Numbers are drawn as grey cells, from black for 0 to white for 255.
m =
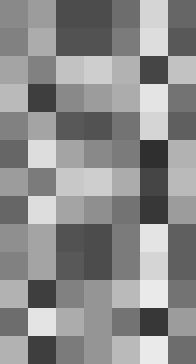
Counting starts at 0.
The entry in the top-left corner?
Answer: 137
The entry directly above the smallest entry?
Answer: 213
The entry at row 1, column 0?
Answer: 129
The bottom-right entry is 109
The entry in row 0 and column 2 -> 76
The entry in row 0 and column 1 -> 156
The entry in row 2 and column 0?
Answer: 164
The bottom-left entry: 178
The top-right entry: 102
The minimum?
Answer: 47
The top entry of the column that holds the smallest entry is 213
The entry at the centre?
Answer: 206
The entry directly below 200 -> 164
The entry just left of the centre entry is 200

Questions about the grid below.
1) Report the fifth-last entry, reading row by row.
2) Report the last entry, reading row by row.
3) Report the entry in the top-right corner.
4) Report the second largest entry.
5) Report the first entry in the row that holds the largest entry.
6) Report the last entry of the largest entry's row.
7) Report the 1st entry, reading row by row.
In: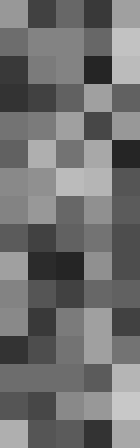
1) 175
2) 168
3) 160
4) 194
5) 85
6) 200
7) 152

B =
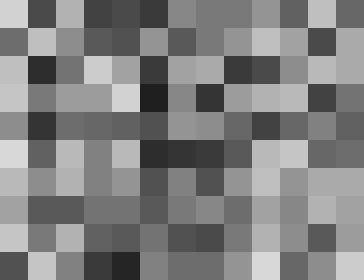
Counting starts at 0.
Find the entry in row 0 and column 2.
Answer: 178
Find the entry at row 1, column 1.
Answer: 191
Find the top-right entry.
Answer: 103
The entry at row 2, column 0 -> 191
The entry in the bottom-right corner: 204
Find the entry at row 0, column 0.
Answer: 210
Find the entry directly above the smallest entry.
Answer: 58
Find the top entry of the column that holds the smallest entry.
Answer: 58
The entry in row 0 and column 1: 74
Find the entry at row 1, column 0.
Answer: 109
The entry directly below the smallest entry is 81
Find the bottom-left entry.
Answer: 81

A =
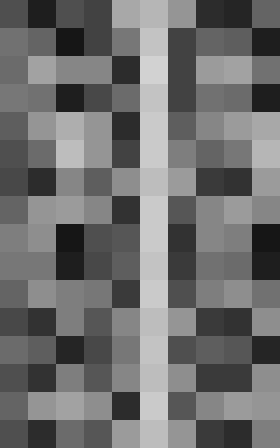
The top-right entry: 100
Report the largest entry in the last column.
182
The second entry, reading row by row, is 30
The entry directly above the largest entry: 195
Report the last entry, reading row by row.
126
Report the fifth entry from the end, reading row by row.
189
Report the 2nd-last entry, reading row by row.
44
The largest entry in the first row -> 182
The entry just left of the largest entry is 44
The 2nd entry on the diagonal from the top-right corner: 94
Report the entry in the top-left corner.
79
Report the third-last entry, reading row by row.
58
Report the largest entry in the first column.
126
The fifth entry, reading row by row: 168
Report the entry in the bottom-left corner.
79
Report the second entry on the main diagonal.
100
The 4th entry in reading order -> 66
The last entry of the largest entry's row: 113

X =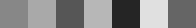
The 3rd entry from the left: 86
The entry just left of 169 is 135
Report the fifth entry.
37

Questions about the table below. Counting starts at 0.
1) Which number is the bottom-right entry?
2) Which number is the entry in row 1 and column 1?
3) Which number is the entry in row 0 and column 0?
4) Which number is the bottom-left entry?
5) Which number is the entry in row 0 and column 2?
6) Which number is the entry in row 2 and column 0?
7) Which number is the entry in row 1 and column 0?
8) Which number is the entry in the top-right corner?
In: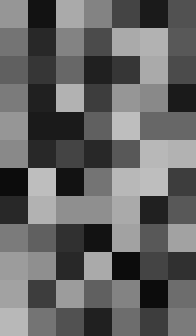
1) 123
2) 40
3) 150
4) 184
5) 170
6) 96
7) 116
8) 81
